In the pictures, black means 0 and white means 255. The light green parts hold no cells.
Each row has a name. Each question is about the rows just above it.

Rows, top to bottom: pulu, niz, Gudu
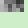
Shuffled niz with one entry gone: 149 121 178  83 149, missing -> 95
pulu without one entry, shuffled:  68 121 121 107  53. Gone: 190

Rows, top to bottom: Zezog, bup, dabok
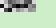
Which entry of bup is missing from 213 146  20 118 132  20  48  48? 7
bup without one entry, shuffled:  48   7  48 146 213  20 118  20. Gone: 132
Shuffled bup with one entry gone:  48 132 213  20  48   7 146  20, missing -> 118
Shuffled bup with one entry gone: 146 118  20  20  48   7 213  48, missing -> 132
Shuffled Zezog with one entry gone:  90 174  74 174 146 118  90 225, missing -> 213
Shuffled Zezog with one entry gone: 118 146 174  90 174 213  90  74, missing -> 225

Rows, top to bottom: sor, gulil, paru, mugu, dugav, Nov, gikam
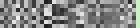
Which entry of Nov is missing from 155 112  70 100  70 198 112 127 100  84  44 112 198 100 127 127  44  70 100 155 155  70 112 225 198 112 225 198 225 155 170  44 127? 141
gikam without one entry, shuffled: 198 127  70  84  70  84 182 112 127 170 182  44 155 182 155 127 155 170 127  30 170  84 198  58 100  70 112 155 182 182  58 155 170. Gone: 212

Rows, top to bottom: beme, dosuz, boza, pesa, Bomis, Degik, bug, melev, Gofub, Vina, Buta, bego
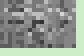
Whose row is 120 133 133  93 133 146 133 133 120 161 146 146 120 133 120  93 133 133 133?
dosuz
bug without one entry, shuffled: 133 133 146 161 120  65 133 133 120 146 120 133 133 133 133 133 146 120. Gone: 78
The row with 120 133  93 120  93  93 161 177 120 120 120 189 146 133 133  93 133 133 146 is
beme
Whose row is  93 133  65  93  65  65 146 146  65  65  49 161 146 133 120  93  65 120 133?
Degik
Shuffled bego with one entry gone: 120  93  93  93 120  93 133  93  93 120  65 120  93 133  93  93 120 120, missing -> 105
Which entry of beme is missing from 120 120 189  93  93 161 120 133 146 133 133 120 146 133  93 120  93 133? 177

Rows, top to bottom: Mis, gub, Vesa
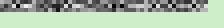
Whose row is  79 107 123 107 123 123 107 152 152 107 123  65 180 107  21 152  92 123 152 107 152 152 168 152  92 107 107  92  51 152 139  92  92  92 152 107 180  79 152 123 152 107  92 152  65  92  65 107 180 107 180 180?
Vesa
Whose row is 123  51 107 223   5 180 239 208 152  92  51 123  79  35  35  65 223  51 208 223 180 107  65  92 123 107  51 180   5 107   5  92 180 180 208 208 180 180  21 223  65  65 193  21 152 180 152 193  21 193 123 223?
gub
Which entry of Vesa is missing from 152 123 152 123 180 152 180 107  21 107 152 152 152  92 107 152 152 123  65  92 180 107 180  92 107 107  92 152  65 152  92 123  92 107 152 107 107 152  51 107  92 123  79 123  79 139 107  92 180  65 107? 168
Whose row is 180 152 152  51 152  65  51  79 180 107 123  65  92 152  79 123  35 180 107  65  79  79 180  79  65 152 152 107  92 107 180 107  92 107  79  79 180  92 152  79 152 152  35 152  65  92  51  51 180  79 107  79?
Mis
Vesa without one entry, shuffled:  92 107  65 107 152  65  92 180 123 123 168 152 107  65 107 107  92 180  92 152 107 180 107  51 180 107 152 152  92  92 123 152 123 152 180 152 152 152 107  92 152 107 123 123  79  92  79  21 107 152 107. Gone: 139

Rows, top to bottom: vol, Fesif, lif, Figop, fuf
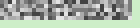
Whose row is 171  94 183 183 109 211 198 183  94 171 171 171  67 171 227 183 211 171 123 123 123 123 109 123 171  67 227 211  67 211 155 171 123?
lif
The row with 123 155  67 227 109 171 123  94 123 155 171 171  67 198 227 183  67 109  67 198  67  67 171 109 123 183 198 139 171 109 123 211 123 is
vol
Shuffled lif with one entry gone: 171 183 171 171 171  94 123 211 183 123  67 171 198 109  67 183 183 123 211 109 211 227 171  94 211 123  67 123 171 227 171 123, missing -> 155
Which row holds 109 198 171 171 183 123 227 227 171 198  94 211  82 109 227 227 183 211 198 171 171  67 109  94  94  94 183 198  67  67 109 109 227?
fuf
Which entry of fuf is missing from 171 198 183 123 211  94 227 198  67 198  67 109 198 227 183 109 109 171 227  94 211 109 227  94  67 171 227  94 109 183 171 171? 82
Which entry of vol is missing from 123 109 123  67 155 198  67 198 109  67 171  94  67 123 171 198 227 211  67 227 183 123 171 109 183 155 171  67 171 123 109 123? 139

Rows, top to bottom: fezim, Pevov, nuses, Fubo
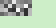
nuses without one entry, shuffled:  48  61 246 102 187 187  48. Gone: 202
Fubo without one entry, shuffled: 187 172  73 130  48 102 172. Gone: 156
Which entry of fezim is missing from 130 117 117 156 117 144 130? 230
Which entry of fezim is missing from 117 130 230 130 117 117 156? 144
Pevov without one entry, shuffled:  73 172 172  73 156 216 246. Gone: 86
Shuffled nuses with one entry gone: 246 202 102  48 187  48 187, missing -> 61

